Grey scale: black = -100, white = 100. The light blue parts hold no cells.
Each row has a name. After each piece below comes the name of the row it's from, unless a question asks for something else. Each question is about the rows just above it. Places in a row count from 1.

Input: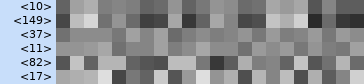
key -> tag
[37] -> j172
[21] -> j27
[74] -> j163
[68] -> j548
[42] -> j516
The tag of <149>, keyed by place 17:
j172
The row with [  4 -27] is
<10>

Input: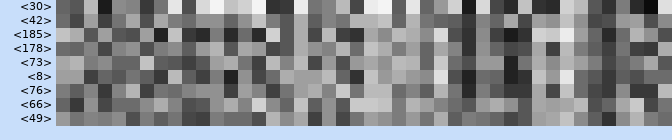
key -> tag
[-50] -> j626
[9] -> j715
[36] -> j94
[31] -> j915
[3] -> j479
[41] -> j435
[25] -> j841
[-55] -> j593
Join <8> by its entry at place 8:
j593
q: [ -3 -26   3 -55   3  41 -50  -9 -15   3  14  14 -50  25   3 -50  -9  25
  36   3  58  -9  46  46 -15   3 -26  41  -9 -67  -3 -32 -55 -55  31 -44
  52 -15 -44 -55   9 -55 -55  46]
<76>
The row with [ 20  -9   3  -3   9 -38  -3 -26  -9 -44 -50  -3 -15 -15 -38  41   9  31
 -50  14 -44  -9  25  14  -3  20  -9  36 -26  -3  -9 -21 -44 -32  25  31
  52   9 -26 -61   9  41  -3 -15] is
<49>
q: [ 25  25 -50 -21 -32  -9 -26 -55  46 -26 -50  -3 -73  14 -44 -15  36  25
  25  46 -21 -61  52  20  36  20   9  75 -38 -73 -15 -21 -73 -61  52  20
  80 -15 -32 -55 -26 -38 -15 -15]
<8>
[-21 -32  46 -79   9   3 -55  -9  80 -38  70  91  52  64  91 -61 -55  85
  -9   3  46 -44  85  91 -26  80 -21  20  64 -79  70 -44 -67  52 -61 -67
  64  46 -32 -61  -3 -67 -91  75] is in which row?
<30>

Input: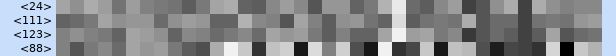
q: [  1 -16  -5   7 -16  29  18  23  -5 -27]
<123>
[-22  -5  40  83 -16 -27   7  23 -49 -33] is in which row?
<24>
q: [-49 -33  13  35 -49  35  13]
<24>
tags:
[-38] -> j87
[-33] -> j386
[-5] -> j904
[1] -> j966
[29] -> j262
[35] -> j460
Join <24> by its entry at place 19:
j386
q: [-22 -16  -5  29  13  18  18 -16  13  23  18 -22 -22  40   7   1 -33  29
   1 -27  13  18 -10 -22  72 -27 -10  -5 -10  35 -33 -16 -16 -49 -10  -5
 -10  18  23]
<111>

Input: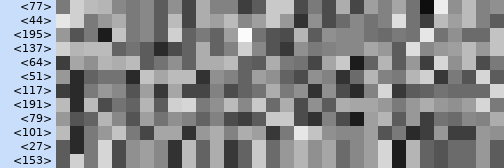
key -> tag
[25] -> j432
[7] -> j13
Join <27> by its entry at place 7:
j432
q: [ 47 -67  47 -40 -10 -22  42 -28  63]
<191>
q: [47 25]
<44>

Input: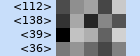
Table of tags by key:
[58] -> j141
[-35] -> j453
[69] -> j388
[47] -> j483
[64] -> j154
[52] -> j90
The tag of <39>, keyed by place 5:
j154
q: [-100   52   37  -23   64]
<39>
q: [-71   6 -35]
<138>
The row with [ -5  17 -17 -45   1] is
<36>

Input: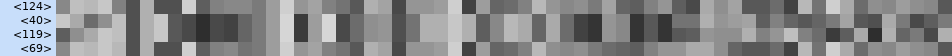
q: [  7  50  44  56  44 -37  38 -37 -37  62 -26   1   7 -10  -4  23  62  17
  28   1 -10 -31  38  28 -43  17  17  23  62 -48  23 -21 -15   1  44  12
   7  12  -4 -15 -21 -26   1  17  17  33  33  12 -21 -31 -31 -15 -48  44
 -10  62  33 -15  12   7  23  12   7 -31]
<69>
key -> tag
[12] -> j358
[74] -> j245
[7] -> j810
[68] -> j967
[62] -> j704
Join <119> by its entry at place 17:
j967
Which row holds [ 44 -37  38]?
<69>

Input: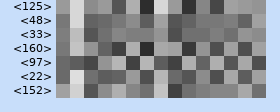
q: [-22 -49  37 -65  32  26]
<160>
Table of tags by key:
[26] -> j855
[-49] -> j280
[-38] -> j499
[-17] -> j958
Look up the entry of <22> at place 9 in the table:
j958
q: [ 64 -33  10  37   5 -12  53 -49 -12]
<152>

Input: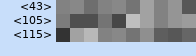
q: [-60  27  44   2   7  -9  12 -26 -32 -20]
<115>
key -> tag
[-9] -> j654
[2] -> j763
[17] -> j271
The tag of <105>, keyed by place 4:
j654
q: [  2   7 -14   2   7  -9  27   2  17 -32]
<43>

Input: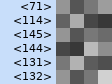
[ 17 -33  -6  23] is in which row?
<71>
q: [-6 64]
<132>

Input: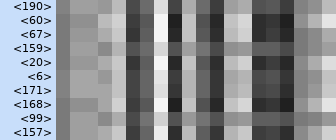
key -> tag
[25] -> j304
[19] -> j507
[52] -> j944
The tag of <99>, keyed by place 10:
j507
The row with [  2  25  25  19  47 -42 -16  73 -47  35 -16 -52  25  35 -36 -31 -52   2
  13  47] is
<190>
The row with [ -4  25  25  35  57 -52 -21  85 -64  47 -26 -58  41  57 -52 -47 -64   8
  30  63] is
<157>
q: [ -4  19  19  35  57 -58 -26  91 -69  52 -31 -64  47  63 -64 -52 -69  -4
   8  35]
<67>

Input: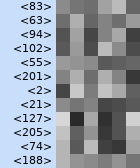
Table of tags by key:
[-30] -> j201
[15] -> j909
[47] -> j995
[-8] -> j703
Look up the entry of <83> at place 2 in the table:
j703
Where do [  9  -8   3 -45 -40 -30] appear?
<21>
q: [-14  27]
<83>

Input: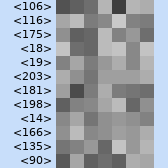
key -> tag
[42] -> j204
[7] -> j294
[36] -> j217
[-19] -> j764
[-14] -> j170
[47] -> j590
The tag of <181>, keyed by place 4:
j217
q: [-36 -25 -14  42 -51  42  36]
<106>
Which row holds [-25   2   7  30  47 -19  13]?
<198>
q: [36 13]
<203>

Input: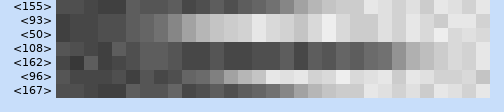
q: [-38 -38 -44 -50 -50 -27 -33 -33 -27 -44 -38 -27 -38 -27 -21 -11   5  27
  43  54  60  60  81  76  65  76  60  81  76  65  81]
<155>
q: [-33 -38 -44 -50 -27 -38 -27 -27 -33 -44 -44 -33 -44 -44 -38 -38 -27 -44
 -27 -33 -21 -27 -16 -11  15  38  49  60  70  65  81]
<108>

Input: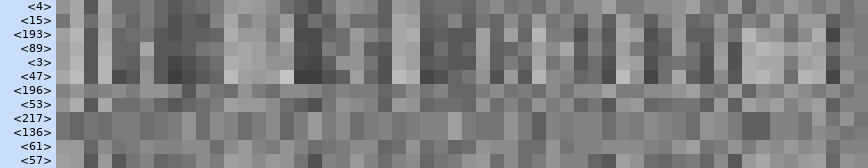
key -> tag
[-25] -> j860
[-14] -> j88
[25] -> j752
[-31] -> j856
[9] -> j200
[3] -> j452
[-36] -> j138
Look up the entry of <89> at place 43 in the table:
j856
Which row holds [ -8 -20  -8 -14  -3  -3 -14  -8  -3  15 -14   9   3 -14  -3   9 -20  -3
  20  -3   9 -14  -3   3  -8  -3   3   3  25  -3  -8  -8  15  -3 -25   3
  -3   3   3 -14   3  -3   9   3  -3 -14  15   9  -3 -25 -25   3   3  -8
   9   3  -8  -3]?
<136>
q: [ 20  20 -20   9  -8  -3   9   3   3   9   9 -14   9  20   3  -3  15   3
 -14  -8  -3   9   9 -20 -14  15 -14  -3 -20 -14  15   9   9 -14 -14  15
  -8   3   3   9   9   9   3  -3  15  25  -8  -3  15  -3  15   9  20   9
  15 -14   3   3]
<61>
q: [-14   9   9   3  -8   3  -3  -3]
<196>
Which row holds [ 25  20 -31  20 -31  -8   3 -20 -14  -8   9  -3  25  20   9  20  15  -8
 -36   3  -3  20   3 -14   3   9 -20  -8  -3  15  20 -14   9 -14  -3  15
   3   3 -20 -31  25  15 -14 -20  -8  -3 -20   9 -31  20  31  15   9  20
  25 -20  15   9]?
<57>
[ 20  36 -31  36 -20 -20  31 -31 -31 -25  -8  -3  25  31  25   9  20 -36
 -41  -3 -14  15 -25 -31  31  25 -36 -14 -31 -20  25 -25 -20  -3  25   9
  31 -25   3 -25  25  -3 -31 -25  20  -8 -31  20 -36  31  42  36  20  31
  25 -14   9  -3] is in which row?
<89>
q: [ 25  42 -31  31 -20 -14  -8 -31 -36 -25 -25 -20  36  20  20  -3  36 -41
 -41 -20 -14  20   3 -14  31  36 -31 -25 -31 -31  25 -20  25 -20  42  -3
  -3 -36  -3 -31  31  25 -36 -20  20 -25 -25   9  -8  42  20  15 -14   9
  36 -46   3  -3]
<193>

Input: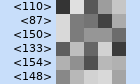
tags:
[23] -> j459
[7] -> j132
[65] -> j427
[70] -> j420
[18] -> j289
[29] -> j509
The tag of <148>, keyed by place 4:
j420
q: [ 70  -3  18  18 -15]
<150>

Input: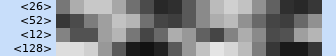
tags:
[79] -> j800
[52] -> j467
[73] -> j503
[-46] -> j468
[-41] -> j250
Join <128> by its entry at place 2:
j503
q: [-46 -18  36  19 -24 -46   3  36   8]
<12>
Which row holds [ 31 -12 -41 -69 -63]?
<26>
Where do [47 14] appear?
<52>
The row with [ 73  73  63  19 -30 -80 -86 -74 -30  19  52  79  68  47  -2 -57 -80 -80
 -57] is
<128>
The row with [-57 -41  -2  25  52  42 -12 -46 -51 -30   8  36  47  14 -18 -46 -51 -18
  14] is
<52>

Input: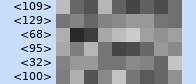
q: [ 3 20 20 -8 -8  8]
<32>
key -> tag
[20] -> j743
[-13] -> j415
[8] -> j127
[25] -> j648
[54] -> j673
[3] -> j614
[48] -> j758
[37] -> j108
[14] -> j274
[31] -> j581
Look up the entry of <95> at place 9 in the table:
j127
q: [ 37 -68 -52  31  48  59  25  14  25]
<68>
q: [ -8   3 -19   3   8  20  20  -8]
<129>
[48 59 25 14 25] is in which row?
<68>
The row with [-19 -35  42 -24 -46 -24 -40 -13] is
<109>

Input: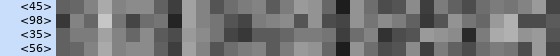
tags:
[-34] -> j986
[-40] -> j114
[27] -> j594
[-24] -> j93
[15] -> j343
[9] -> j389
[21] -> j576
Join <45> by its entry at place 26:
j389
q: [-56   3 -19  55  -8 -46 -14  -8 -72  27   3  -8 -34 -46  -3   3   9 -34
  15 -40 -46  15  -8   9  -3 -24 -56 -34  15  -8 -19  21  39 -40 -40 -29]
<98>
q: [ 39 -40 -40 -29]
<98>

